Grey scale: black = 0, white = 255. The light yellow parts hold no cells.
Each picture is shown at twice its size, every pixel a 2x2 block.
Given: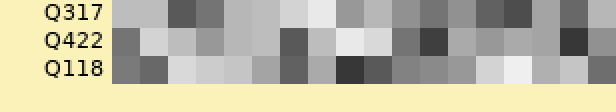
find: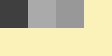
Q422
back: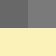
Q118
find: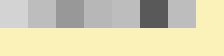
Q422
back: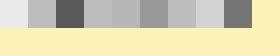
Q422
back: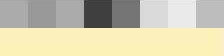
Q422
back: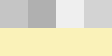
Q118

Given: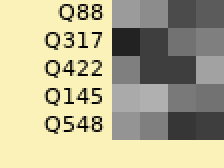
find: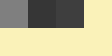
Q548
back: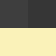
Q548
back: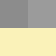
Q88

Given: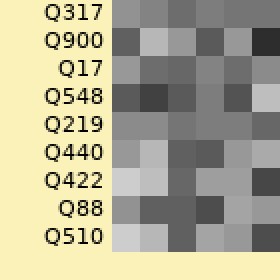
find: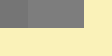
Q219
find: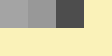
Q510
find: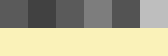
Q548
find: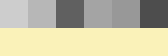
Q510
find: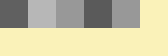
Q900

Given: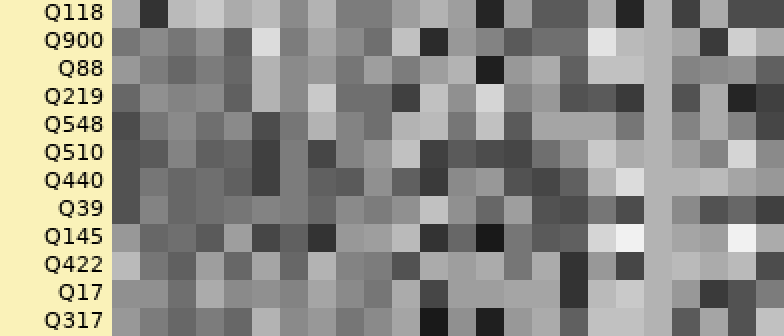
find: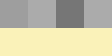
Q422
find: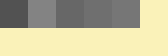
Q39
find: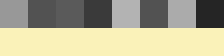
Q219
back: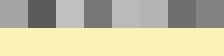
Q548
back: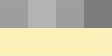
Q118
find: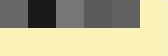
Q145
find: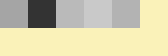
Q17

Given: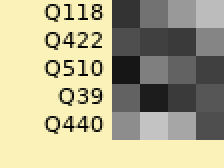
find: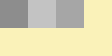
Q440
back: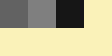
Q510
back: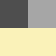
Q440
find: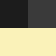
Q39
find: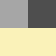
Q440
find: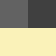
Q510
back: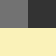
Q118

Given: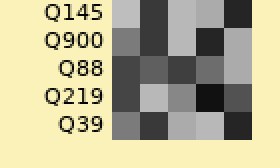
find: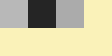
Q900
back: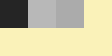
Q39
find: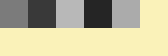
Q900
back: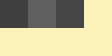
Q88

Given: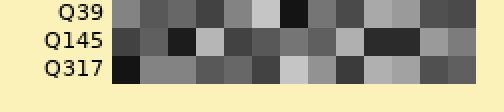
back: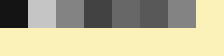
Q39
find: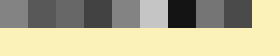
Q39
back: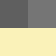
Q145
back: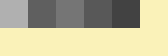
Q145

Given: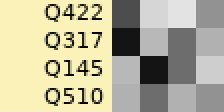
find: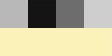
Q145
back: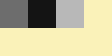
Q145
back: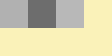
Q317
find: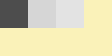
Q422
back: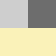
Q145
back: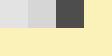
Q422

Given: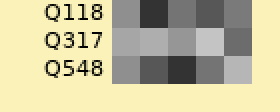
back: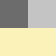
Q317
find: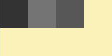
Q118
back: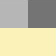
Q548

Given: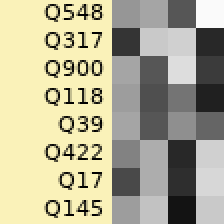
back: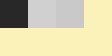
Q317
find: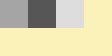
Q900
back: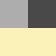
Q17
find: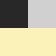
Q422
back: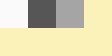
Q548

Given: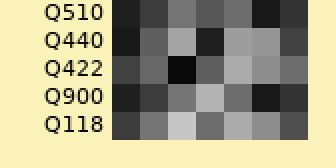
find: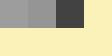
Q440
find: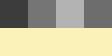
Q900
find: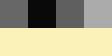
Q422

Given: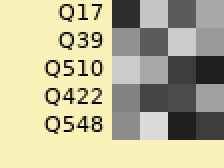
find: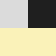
Q548
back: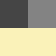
Q422
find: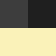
Q510
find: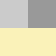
Q39
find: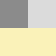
Q548

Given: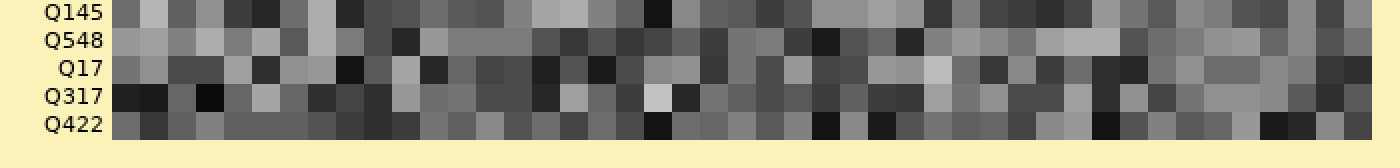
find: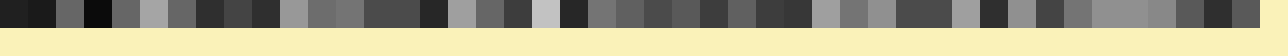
Q317
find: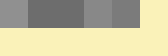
Q17
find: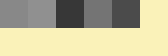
Q17

